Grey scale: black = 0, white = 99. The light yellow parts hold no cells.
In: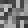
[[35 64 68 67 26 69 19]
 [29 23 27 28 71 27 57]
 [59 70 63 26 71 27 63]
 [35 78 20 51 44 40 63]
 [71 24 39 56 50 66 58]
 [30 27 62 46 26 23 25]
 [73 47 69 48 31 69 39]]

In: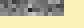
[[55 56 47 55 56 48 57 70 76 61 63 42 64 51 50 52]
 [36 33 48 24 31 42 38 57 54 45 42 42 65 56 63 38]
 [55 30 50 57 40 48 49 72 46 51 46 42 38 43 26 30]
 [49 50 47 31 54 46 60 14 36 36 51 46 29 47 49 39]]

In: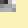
[[66 69 69 59]
 [31 18 70 94]
 [54 63 63 72]]

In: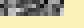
[[55 25 72 76 36 31 21 34 37 33 50 35 54 40 35 81]
 [61 28 59 63 40 24 28 37 23 25 52  4 63 67 61 12]
 [13 37 44 55 25 31 42 53 68 28  7 41 58 28 37 39]
 [48 24 75 72 82 60 37 21 23 29 38 46 58 37 18 76]]

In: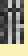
[[18 23 78 15 80 23]
 [21 26 77 27 74 36]
 [24 22 80 16 77 25]
 [26 38 14 25 19 36]
 [12 19 77 17 74 25]
 [31 15 67 19 69 19]
 [26 17 60 18 56 12]
 [18 27 63 24 76 70]
 [27 20 67 19 63 32]
 [45 18 71 25 78 20]
 [23 19 78 21 75 17]]

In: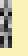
[[31 67 20]
 [83 46 74]
 [81 41 72]
 [30 58 51]
 [ 6 67  9]
 [75 35 48]
 [84 17 58]
 [49 11 77]
 [43 22 36]
 [70 60 47]
 [12 60 10]
 [10 71 16]]
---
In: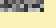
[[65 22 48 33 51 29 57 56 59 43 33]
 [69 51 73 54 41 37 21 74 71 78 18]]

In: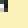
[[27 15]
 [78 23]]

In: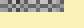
[[67 65 31 76 22 64 37 72 74 39 76 75 31 72 63 37]
 [63 61 37 70 30 61 40 66 68 43 69 69 37 67 60 41]]

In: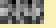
[[56 47 25  2 60 27 38  3 52 42 28]
 [78 70 50 40 58 51 63 42 62 73 45]
 [32 29 38 15 56 38 21 16 57 23 36]]

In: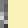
[[48 43]
 [48 39]
 [82 38]
 [48 23]]

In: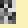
[[21 46 25 81]
 [64 27 87 89]
 [38 80 15 31]]
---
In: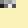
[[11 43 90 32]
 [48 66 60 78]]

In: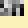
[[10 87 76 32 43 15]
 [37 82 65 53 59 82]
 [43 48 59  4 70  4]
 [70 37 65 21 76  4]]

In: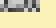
[[40 68 22 28 34 34 79 34 79 28]
 [63 40 73 73 58 63 40 68 22 63]
 [85 22 73 79 79 79 28 68 34 73]]

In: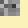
[[37 75 53 59 59]
 [42 65 53 53 59]
 [48 65 48 48 53]
 [70 37 42 21 70]]

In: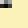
[[14  3 25]
 [80 46 63]]

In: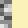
[[26 67 78]
 [38 61 61]
 [50 89 84]
 [55 55 55]
 [61 44 44]
 [78 32 32]
 [89 73 50]]

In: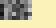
[[ 7 65 42 70 30 42 19 36]
 [13 48 54 30 36 19 42 59]
 [19 65 54 30 24 42 48 80]
 [24 59 36 19 24 48 30 80]
 [48 54 36 59 24 54 48 70]]

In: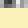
[[65 38 43 54 81 60 75]
 [70 27 21 49 92 60 70]]

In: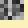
[[29 46 73 40 52 14]
 [35 57 14 62 73 67]
 [40 24 79 29 46 62]
 [57 19 62 35 35 19]
 [62 24 73 19 14 73]]
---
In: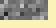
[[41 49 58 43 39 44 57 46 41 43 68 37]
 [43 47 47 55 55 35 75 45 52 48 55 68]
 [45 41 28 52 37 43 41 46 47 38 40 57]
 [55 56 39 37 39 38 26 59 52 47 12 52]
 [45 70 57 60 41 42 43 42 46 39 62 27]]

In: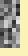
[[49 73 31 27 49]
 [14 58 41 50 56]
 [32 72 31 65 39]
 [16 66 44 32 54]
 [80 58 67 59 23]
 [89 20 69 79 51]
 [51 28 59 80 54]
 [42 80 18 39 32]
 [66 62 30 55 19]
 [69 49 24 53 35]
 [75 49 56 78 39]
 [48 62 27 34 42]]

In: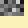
[[ 8 81 32 48 15 60]
 [33 25 44 39 50 40]
 [11 54 79 24 37 58]
 [42 44 46 57 47 28]]

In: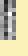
[[39 59 13 69]
 [38 65 23 64]
 [71 73 19 63]
 [28 98 53 53]
 [63 76 28 69]
 [46 80 40 65]
 [50 80 30 56]
 [49 90 45 62]
 [67 71 20 66]
 [43 75 42 67]]

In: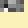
[[34 44 66 69 33 45]
 [49 49 53 53 13 41]
 [38 48 30 30 95 57]]

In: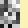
[[66 95 77 25 77]
 [97 87 52 30 39]
 [63 55 73 21 29]
 [18 82 28 95 31]
 [22 91 83 62 53]
 [30 39 65 49 70]
 [81 80  4 79 11]]
